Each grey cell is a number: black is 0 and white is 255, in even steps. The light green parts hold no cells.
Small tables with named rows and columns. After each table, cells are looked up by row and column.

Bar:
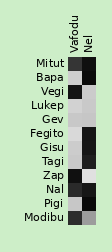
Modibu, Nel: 156
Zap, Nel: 224
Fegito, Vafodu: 217
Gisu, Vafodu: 204
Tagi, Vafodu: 201
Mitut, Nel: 15
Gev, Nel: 198
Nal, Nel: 22
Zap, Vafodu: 16
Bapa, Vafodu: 207

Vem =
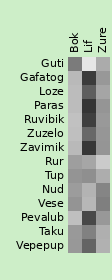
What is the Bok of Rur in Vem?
158
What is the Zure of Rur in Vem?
203
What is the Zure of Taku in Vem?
175
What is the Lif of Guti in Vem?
230
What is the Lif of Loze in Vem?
94
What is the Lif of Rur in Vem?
166
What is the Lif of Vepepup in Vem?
100
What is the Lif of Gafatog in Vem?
59
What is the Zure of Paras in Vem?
149
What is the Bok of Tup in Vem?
148
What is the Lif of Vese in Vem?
183
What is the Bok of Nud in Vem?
156
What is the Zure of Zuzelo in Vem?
150
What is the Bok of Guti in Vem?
123
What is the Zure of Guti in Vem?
171

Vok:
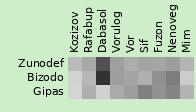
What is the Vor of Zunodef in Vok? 173
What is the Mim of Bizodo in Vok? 204
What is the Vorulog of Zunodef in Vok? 159
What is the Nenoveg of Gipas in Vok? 133
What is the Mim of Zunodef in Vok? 181
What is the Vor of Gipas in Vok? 158
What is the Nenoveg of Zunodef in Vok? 157
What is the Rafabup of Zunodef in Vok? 168
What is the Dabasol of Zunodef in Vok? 81
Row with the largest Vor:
Zunodef

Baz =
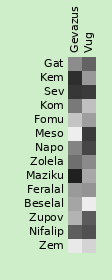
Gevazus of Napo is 131
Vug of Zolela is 138
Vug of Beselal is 237
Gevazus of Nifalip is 94
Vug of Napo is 70
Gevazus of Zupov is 179
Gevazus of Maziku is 32
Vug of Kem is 153
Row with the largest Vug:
Beselal

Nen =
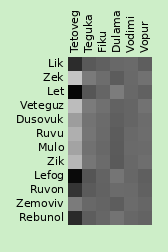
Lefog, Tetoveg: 10
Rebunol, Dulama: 115
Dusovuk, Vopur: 108
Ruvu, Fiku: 106
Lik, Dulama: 104
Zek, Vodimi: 105
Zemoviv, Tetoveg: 123
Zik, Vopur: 110
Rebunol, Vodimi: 103
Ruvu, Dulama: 92
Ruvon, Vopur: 97
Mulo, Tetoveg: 163
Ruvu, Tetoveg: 175
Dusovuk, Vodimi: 101
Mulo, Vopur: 107
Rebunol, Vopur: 99
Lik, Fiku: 96
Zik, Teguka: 118
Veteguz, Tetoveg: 188

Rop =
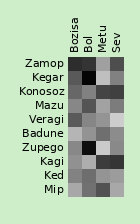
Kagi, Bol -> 174
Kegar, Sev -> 129
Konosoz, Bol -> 129
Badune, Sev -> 140
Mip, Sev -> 168
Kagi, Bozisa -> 145
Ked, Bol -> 110
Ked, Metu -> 148
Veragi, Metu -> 148
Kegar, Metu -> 191
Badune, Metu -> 111
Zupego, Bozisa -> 136
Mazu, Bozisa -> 135
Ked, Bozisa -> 130

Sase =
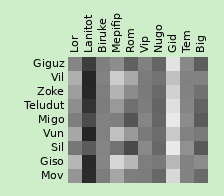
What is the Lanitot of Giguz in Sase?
61
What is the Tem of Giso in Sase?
130
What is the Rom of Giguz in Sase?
97
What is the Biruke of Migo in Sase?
129
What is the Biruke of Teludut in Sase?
125
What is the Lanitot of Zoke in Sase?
39
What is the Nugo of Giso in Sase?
121
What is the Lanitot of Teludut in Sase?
51
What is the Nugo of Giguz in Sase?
101
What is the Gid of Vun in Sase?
201
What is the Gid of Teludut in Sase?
222
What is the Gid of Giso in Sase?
183
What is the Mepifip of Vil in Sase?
204
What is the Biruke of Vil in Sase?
130
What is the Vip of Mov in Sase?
124
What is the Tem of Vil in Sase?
129
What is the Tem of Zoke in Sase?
130
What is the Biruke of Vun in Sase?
129
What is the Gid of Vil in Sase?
192
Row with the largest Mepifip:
Giso

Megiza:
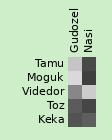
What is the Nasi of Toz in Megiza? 70
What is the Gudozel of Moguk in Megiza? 217
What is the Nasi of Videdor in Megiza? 204
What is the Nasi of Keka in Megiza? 94
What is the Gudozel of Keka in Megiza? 83
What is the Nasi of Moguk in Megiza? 63
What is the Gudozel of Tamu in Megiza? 196
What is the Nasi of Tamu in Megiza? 73
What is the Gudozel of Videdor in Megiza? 135
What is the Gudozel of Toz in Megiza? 91

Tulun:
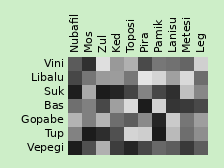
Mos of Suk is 169
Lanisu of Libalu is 160
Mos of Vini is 48
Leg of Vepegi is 93
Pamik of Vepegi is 104
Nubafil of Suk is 30
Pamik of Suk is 71
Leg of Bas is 73
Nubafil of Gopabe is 179
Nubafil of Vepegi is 28
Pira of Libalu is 228
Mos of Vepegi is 80
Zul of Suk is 28
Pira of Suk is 131
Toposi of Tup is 212
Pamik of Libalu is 212
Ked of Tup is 80
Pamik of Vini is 119
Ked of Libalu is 156
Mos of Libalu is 118

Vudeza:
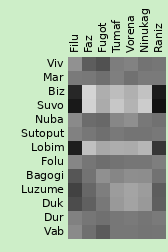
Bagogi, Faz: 115
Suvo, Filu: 25
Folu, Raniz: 126
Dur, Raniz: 122
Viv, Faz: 93
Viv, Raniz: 118
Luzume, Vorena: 164
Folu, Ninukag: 118
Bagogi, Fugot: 144
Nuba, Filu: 138
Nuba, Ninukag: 120
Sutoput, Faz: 119

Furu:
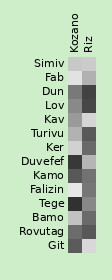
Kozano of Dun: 121
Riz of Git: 216
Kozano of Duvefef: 56
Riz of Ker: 105
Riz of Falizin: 118
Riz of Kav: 213
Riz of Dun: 66
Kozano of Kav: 154
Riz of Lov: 71
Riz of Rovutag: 88
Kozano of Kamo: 88
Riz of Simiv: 203
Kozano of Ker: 209
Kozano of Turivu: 178
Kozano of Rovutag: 108
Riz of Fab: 177
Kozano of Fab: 226
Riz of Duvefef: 181
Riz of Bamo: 106
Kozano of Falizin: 231

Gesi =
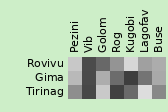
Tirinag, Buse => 136
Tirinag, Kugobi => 106
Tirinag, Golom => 201
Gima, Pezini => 185
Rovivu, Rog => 148
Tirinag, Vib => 71
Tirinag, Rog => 65
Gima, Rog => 108
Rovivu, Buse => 172
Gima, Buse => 169
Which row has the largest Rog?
Rovivu

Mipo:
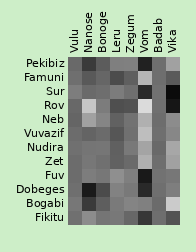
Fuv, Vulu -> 108
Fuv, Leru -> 143
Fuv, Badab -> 114
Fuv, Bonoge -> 119
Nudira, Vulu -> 112
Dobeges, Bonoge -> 75
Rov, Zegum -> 82
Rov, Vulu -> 104
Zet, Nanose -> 119
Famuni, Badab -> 110
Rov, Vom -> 219
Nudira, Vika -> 167
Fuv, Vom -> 25
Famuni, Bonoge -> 102
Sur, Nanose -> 106
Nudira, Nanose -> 117
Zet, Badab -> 110
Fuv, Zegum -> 127
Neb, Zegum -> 114
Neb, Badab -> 109
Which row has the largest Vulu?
Sur

